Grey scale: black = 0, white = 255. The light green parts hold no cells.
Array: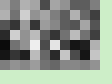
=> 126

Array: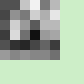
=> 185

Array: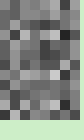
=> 158

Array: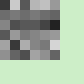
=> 153

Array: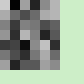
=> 181

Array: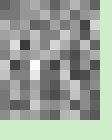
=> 98

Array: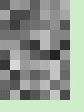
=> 177

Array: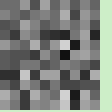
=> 100
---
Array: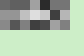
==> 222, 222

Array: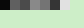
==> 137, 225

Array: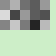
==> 153, 218

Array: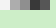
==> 143, 243

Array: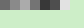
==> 116, 226

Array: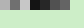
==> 20, 199

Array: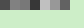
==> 55, 192

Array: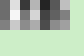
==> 213, 246
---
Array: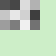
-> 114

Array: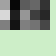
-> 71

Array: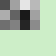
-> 139

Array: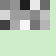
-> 181

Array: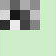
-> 131

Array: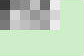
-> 235
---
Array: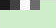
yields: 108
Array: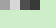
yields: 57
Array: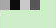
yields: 87
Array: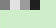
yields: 31
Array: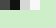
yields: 248
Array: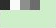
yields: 108
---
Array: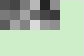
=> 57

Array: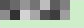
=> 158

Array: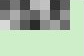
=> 149

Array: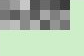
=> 157

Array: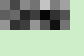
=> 82

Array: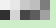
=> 160

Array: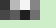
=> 111

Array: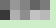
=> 184

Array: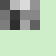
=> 135
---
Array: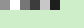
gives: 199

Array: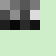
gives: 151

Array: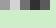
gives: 157

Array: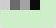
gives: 163

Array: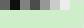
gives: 203

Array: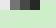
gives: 116

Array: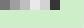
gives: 211

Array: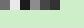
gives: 141
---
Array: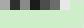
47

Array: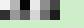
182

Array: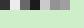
236

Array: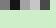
21

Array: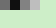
16

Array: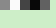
250
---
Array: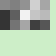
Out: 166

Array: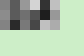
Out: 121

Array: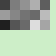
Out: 106

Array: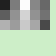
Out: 201

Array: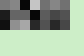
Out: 167

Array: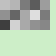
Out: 169

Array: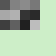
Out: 32

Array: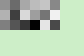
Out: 54

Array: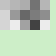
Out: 162

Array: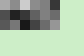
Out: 24
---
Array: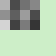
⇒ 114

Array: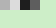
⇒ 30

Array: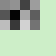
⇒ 66

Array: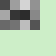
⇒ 212

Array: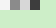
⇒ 215

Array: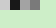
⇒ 163

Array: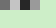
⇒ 39

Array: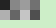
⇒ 156
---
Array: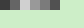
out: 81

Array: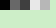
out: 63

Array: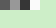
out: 90

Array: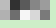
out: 90

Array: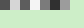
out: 81

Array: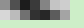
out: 39

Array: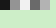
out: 106

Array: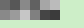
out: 69

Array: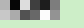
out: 29
